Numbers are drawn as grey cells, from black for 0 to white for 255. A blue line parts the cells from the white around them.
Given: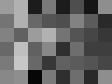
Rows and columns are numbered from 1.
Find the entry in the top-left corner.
156
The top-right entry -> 142
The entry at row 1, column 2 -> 177
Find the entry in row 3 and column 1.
130
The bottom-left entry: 136
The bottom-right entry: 142
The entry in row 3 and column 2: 97
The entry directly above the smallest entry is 104
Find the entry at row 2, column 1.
116
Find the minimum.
7
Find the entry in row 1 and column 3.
28

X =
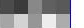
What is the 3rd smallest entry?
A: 89
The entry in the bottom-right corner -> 172
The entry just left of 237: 150
